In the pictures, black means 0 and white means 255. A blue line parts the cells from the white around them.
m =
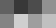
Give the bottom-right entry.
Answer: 192
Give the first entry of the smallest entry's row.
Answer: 97
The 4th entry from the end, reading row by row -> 132

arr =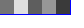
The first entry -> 116
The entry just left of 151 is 94

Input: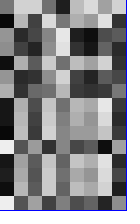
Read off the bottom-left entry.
238
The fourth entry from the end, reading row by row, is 77
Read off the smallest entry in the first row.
30
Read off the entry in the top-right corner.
210
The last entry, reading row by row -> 142
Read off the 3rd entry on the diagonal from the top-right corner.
14
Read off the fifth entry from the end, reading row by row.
127
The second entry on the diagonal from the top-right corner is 225
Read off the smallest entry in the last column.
30
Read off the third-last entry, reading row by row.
99
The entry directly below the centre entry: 127
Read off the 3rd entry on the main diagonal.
71
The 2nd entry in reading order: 210
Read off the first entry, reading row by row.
119
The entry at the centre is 112
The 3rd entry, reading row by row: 210
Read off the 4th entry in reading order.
112
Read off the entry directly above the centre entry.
183

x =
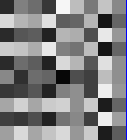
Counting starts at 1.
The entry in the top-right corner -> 136
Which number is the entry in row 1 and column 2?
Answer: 128
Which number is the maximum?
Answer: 246
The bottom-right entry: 93
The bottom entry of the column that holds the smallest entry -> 217
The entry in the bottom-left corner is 159
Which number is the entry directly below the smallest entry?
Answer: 128
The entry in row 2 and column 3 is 166
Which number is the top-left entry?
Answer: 42
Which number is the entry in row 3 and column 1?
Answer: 42
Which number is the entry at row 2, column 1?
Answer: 217
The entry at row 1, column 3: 109
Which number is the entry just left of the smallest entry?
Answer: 101
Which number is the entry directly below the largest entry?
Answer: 93

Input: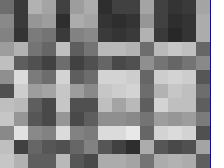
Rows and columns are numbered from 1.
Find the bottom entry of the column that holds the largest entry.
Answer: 164
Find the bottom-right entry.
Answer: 94
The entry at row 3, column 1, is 130
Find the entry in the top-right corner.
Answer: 164
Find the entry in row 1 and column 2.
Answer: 58
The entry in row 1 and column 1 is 109
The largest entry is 232
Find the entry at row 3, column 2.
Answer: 52
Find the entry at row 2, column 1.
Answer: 137
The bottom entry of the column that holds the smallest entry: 178
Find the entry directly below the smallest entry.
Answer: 198
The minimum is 40
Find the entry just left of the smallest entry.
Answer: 58
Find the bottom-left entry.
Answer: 198
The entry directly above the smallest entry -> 46
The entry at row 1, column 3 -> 178
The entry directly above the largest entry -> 137

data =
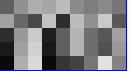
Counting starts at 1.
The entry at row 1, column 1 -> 96
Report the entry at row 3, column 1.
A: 46
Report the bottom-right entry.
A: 131
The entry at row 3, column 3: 201
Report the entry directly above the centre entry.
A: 46
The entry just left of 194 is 73
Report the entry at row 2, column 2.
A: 104
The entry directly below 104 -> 152
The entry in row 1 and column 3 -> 174
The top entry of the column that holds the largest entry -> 138
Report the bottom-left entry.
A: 9
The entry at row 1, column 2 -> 145

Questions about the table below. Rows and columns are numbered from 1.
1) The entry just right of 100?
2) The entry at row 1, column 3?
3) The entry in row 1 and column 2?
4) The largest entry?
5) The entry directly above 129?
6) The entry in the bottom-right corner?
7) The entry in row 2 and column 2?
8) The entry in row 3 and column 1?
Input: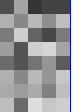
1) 72
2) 53
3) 164
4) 221
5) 150
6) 206
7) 136
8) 123

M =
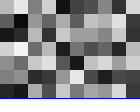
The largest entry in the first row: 231
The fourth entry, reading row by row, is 208
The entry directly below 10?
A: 44
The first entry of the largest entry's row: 208
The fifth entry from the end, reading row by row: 121
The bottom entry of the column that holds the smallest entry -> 24
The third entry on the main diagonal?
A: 185
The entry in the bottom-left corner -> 38
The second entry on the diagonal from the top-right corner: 223
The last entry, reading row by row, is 58
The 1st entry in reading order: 185
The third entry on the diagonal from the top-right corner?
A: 134
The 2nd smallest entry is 18
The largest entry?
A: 243
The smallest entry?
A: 10
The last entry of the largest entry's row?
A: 185
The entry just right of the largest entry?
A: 109
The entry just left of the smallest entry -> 94

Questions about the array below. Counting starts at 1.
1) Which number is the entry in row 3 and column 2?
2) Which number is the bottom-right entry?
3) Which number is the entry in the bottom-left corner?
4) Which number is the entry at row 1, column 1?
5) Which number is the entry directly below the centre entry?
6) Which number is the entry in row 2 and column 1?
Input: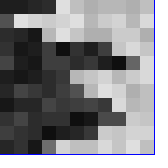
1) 38
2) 191
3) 38
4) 30
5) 81
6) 81
